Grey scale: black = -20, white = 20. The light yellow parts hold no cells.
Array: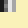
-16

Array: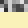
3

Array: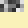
-11

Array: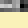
12

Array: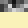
-11

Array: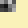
-13

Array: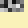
-10

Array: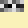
16

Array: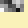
7

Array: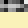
7
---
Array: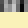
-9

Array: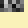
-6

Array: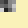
13

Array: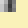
11

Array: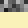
2

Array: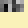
-5

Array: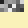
-1

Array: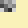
13
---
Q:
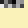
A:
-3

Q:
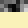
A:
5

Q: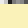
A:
11

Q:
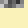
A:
-2

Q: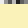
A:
3

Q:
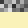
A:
7

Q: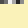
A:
-2
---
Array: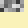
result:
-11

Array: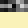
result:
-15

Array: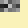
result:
-6

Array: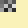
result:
5

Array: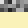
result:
-9

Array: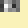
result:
-9

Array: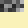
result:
-12

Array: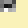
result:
3

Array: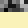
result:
-5
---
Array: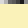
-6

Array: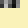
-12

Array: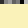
-5

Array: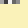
2

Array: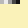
5

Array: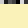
-12

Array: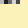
-3

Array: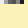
-5
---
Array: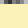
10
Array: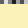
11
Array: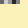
0
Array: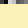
0
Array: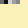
1
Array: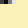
16
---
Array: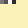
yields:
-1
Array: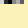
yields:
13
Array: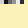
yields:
13
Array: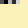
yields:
-7
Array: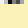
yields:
18
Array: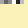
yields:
6
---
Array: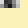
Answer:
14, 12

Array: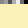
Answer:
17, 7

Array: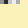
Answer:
17, 11

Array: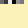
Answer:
17, 3

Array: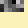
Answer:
11, 7

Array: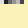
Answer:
15, 9

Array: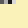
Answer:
14, 8

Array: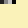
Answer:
11, 1
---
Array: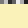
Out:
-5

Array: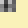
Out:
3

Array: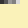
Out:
-6

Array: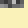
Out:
-9

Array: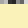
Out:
-14

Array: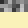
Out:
-11

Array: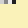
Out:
13

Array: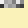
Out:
4
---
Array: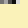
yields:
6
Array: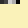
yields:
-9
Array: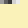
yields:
-5
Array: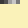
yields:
-7
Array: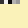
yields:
18
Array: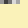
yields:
-10
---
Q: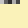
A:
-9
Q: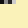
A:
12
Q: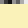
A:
17
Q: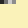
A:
2
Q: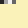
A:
-4
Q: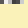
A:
12
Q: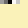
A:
11
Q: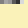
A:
14
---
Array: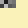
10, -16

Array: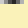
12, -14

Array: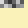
14, -12

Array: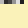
15, -15

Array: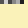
13, -15

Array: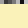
11, -17

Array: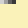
13, -11

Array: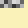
14, -12

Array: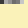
11, -11
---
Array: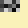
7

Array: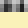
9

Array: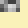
-10

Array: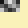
15

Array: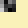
-18

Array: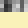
5

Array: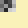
-12
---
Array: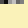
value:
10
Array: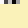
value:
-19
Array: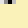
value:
10
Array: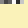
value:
19
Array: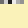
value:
17
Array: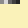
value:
-10
